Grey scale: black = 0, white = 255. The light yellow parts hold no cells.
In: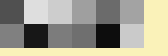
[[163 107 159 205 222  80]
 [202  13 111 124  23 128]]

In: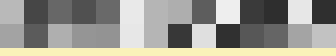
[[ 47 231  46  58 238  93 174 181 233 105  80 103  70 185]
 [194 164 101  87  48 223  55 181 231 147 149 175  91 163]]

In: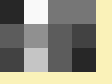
[[118 118 249  39]
 [ 66  92 144  92]
 [ 39  92 197  66]]

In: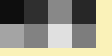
[[ 39 136  47  14]
 [125 224 130 164]]

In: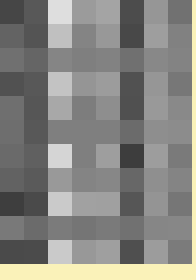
[[113 150  76 164 155 222  88  70]
 [129 158  72 152 132 192  84  99]
 [131 136 112 130 127 133 101 112]
 [119 150  81 156 149 195  88  81]
 [137 153  80 142 125 168  86 111]
 [140 142 107 127 127 127  88 110]
 [122 157  61 158 127 213  96 106]
 [132 143 103 135 132 153  90  98]
 [118 148  86 160 161 202  74  62]
 [135 134 113 122 117 123 107 121]
 [123 156  79 159 152 202  75  74]]

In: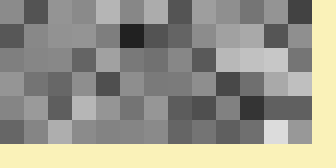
[[ 66 148 117 143 158  84 172 135 181 138 148  83 139]
 [143  85 169 161 140 100  83  33 126 148 146 136  87]
 [117 199 193 184  89 135 113 121 161 100 136 134 127]
 [191 169 111  72 142 123 122 142  79 142 103 116 149]
 [ 96  96  52 129  79  92 150 116 149 182  94 154 133]
 [152 220 111  95 116 101 138 133 131 139 174 133 102]]

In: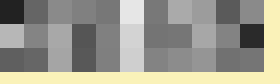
[[138  90 156 170 120 230 119 128 138 101  34]
 [ 42 131 167 118 116 211 128  85 168 132 183]
 [117 113 149 140 131 207 127  88 165 102  95]]

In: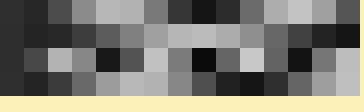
[[ 85 159 195 173 108  44  21  54 121 177 183 139  76  38  47]
 [ 20  34  65 103 143 172 187 182 160 128  92  60  40  36  46]
 [189 118  19  99 200 101  11 123 193  83  23 135 179  72  46]
 [191 158 101  47  21  33  78 135 178 185 156 105  59  36  47]]

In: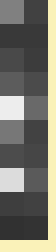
[[ 65 128]
 [ 57  57]
 [ 60  73]
 [ 75  92]
 [105 237]
 [ 66 119]
 [ 70  76]
 [ 90 220]
 [ 65  62]
 [ 51  49]]
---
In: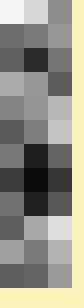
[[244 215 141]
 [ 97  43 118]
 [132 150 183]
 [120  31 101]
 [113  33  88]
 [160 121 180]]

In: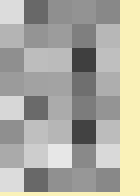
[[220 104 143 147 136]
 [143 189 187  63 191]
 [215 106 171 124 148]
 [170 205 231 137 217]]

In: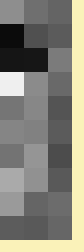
[[142 111 100]
 [ 21  22 123]
 [117 135  84]
 [115 149  76]
 [154 101 108]]

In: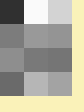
[[ 48 250 211]
 [142 121 117]]

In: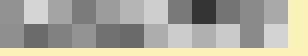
[[144 214 164 122 155 180 206 121  52 115 138 169]]

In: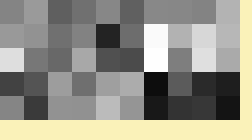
[[132 154  95 112 135  96 136 135 131 179]
 [222 119 104 168  80  75 254 126 223 170]
 [133  58 146 145 187 149  24  51  55  20]]

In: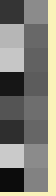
[[ 52 139]
 [198  97]
 [ 84 110]
 [202 139]]
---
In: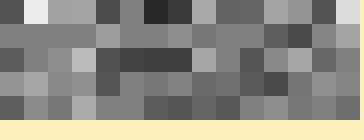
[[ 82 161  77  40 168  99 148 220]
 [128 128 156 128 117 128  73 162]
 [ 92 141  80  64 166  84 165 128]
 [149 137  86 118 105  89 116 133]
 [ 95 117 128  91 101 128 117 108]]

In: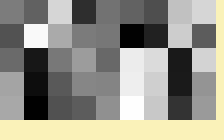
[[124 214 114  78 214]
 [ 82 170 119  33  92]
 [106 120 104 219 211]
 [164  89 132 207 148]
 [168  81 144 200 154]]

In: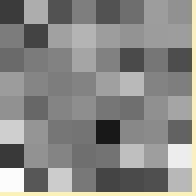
[[ 59  82  82 157]
 [124 161 157 156]
 [106 130 129 118]
 [156 125 160 131]
 [145 132 118 144]
 [207 118  24 139]
 [ 57 132 115 158]
 [252 204  68  79]]

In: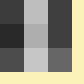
[[ 60  63]
 [ 41  63]
 [ 76 102]]

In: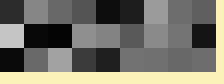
[[ 44 104  13 155  95]
 [197   4 131 138  20]
 [ 10 162  31 112 109]]

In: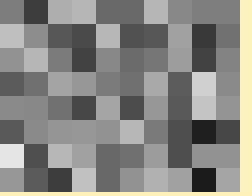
[[124 174 106 180 127]
 [191  87 183  88  57]
 [145 123 136 119  66]
 [ 90 164 123 168 207]
 [138 113 165 151 197]
 [ 89 149 145 121  31]
 [228 184 104 155 145]
 [151  61 103 176  28]]

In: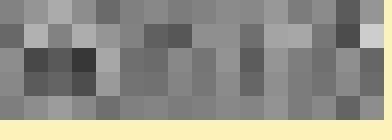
[[129 172 106 135 129 135 125  90]
 [103 129 149  97 143 112 168  76]
 [141  89 168 108 116  92 126 143]
 [136 100 154 113 118 102 125 137]
 [127 156 111 131 128 132 125 100]]

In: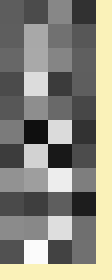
[[ 93 135]
 [ 94 113]
 [103 133]
 [ 75  59]
 [ 87 105]
 [123 219]
 [ 60  24]
 [146 237]
 [ 74  94]
 [139 222]
 [ 81  66]]
